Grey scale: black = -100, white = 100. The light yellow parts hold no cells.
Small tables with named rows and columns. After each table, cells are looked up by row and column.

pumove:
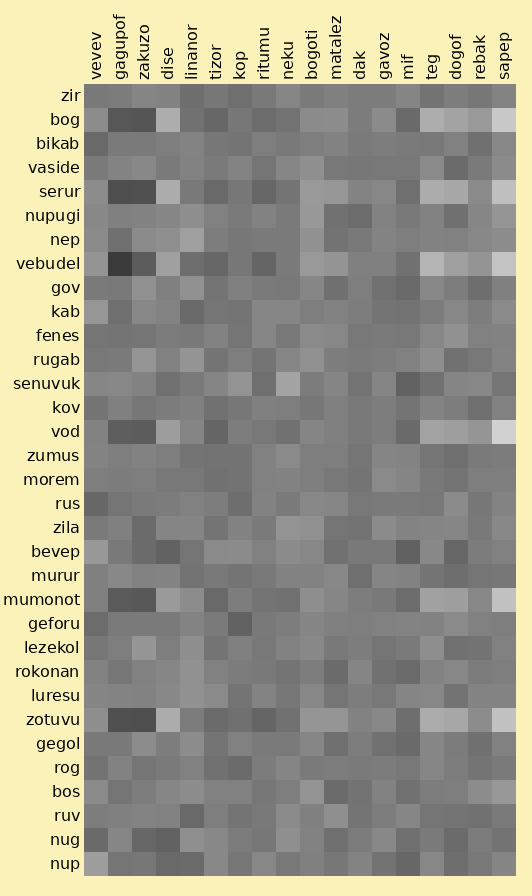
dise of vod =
23
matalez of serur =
18
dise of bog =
36
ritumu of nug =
-7
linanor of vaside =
2
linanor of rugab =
16
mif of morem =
4
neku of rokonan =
-9
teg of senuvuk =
-11
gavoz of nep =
3
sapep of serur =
50
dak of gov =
-1
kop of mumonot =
-2
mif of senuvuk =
-23

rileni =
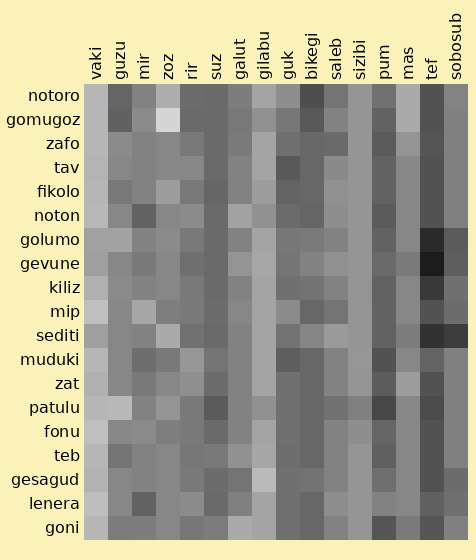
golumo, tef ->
-67
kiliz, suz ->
-17
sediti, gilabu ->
29
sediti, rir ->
-11
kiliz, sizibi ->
16
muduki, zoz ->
-5
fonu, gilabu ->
29
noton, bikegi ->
-21
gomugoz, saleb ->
2
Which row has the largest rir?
muduki

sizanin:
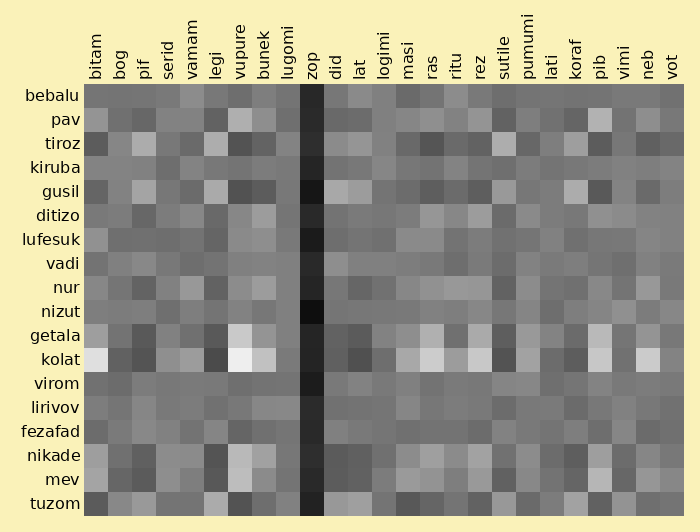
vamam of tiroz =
-17
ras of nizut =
1
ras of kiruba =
-10
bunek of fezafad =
-12
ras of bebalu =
-9
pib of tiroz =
-28
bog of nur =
-8
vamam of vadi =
-14

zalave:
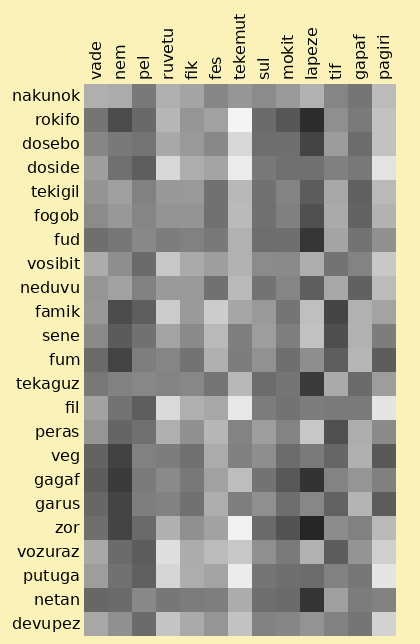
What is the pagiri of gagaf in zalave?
0
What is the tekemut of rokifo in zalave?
91
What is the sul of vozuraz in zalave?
12
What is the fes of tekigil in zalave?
-11
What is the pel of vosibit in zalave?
-16
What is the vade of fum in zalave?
-17
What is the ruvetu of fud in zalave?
-2
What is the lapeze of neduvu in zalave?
-26
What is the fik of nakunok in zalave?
29
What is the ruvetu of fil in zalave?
71

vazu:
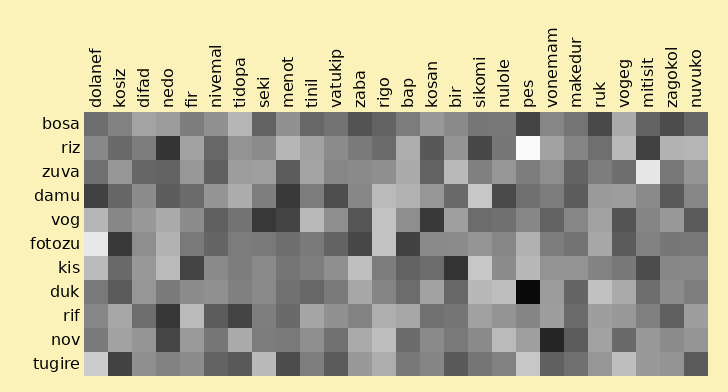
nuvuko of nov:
17
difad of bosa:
28
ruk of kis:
3
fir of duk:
10
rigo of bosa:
-22
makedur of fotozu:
-10
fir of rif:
46
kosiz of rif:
31
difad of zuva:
-20
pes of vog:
6
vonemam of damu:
-3
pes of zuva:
-2
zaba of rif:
3
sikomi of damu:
56
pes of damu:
-13

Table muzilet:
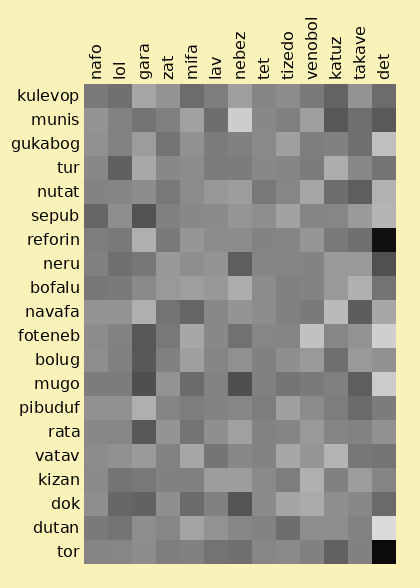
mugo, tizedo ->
-8
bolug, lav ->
4
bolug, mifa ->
25
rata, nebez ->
26
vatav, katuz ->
41
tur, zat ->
7
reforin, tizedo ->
4
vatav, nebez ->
7
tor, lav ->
-10
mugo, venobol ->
-4

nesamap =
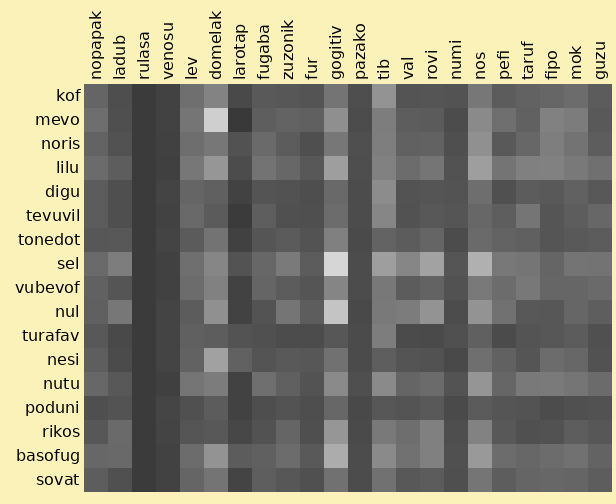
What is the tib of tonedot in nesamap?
-22
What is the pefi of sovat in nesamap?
-27
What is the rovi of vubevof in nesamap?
-22
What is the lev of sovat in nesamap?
-21
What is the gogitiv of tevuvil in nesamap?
-15
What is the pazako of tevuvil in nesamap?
-40
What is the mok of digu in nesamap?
-24
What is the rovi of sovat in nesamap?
-28
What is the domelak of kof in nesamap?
3
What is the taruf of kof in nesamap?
-23
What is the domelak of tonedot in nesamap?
-10
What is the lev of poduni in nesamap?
-37
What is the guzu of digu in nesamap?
-31
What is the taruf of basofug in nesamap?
-19
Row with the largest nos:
sel

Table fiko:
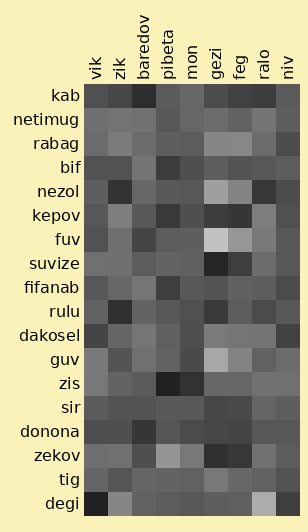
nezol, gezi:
25
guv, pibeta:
-23
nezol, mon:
-32
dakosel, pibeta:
-25
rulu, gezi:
-55
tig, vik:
-21
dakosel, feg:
-8
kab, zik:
-45

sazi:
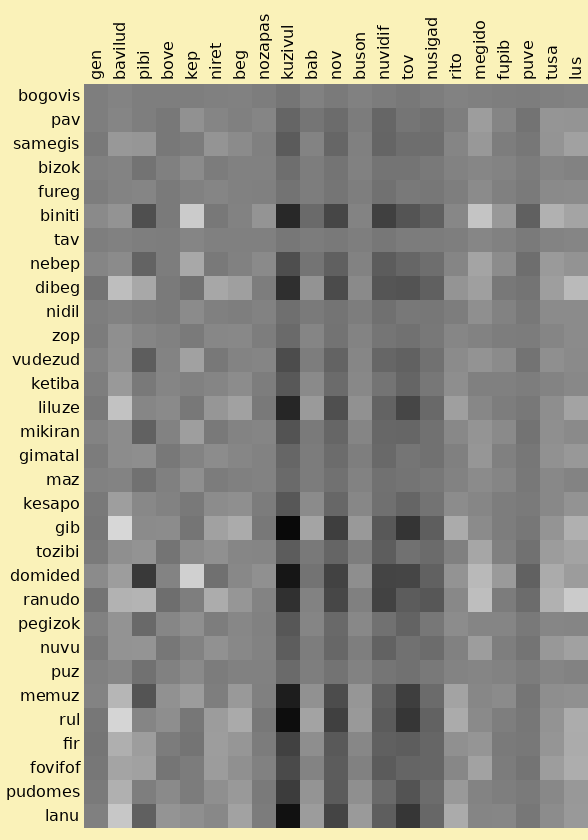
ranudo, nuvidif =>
-48
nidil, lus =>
9
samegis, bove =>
-6
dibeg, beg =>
25
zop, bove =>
1
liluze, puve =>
-6
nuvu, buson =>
-1
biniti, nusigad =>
-25
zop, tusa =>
4
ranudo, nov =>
-44
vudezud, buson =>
5
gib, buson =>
20
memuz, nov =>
-40
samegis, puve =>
-7
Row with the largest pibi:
ranudo

